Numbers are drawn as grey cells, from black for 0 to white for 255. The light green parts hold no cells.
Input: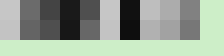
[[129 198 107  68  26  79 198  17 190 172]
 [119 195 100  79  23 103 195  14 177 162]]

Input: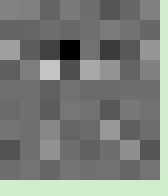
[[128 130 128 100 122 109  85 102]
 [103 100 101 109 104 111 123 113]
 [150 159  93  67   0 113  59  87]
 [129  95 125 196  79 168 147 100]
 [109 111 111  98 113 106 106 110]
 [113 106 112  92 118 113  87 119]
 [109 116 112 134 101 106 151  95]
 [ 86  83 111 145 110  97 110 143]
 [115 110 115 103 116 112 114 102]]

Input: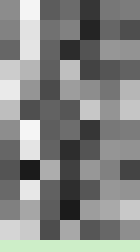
[[124 140 244  92 107  54 119]
 [ 78 130 226 113 129  36 102]
 [147 102 228  99  44  83 150]
 [ 98 204 182  95 191  67  85]
 [182 234 149  75 157 141 117]
 [197 190  79  98  86 199 148]
 [124 141 245  94 109  54 120]
 [146 102 228  99  45  84 149]
 [ 68  84  27 173  64 151 129]
 [147 105 231  97  46  86 151]
 [200 128 166  93  27 157 169]
 [142 213 202  77 168  86 103]]

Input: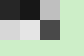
[[191  38  23]
 [ 73 215 229]]

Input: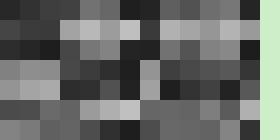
[[ 37  40  50  62  65 114 103  31  36  95  82 110 119]
 [154  69  59  58 163 184 156 191  58 177 165 150 179]
 [ 29  45  38  30  71 119 131  36  34 114  84 130 136]
 [ 54 129 142 140  72  60  47  31 148  63  73  82  88]
 [ 88 148 164 170  45  48  81  34 161  31  51  65  35]
 [176  75  77 106  99 155 175 192 102 103 100 126  91]
 [ 50 131 122  96 100  77  48  30  77 104 102  99 132]]

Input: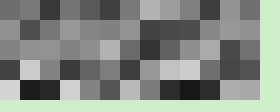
[[112 110 121  56 117  89  64 122 178 157 127  62 147]
 [145 144  78 118 151 133 129 146  67  73  77 135 152]
 [113 131 145 146 130 142 178 106  52  97 143 170  74]
 [ 82  67 203 131  59 100 125  62 151 194 204 111  70]
 [168 212  29  40 208 131  85 185 124  44  23  44 174]]
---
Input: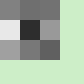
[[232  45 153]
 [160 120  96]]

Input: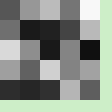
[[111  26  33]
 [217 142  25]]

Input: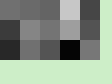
[[ 59 133 116]
 [ 40 112  84]]

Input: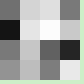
[[ 20 229 252]
 [121 198  97]]

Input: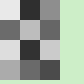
[[107 189 102]
 [221  50 203]]

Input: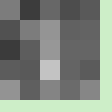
[[ 81 124 148]
 [ 59  93 151]]

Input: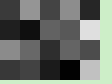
[[ 31  15  98]
 [139 104  46]]

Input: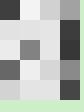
[[226 227 229]
 [235 130 230]]
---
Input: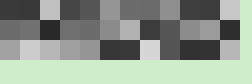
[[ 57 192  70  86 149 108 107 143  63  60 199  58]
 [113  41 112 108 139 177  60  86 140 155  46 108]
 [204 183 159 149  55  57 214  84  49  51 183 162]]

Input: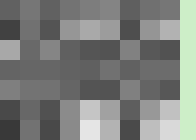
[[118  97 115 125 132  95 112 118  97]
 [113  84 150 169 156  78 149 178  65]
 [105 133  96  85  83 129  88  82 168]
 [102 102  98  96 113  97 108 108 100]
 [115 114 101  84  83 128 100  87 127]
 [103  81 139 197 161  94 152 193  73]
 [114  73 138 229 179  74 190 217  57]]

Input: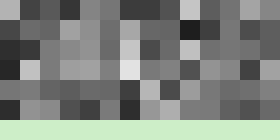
[[ 67  89  54 132 118  60  61  82 197  93 115 164 134 179]
 [107 101 161 143 110 167 103 101  30  63 119  77  94  71]
 [ 57 123 137 146 106 197  75 106 192 112 118 113  93  47]
 [193 123 158 161 127 226 121 129  81 147 134  66 162  39]
 [123 100  93 106 104  63 182  75 156 120 107 111 128 118]
 [146 138  80  64 122  46 151 174 123 122  96  81 105  45]]

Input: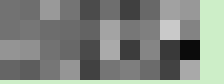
[[110 153 116  75 110  64 104 161 152 114]
 [118 109 107  99 163 119 127 201 131 114]
 [144 114 104  74 170  60 133  57  11 148]
 [ 93 118 149  65 117 126 107  66 169 101]]

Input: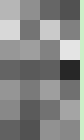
[[143 102  81 182]
 [116 202 128 216]
 [158 130 228 151]
 [ 90  95  39 100]
 [122 158 112 149]
 [ 91 114 164 136]
 [ 82 145 136  97]]

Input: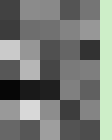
[[139 137  84 117  66]
 [110 113 131 151  60]
 [150  80 101  50 202]
 [182  70 122 126  87]
 [ 25  31 128  96   6]
 [216 141  61 132 153]
 [ 87 158  83  77 103]]

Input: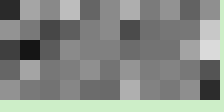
[[165 137 189 101 138 174 123 146  98 143  42]
 [121  71  94 126 138  75 111 118 119 200 147]
 [ 21  91 138 128 128 108 115 115 163 218  63]
 [164 119 126 143 116 148 125 131 120  84 102]
 [121 115 134 108 106 175 130 121 142  44 146]]
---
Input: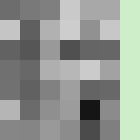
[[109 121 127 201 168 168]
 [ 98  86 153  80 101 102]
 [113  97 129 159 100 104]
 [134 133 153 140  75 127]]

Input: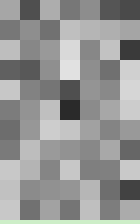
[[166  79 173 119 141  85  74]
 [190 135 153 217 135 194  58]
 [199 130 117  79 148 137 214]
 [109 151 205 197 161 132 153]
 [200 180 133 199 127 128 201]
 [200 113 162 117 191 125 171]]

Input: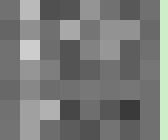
[[113 186  80  84 148 113  88 112]
 [113 205 109  84 130 150  94 112]
 [104 135 109 112 119 115 118 112]
 [115 160 109  92  82 115  93 112]]

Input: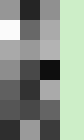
[[150  37 144]
 [169 153 179]
 [ 96  50 170]
 [ 46 154  59]]

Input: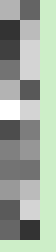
[[179 100]
 [ 64 212]
 [179  88]
 [ 77 125]
 [115 113]
 [ 90 212]]

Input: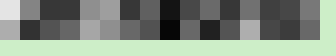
[[228 132  55  56 143 158  55  96  20  72 106  55 113  64  71 120]]

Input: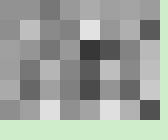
[[146 146 119 153 171 159 164 156]
 [159 149 118 152  55  81 131 185]
 [170 103 160 128  75 148 102 201]]

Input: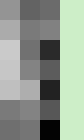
[[148  99 107]
 [202 113  42]
 [191 174  34]
 [111 117   3]]

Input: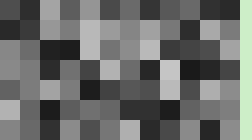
[[ 78  46 164  93 149  74 106  53  88 105  49  42]
 [135 108  33  29 185 116 140 185  59  68  77 163]
 [ 98 124 163 124  29  66  87  79 186  76 174 140]
 [132 105  49 139  79 118 175  42  73 138  38 140]]
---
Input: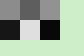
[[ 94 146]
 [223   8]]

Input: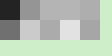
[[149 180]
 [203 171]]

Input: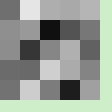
[[229 174]
 [153  16]]

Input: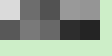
[[109  82]
 [121 104]]

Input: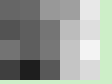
[[105 152]
 [ 94 117]]

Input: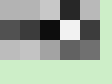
[[180 200]
 [ 59  13]]

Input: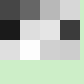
[[102 184]
 [222 229]]
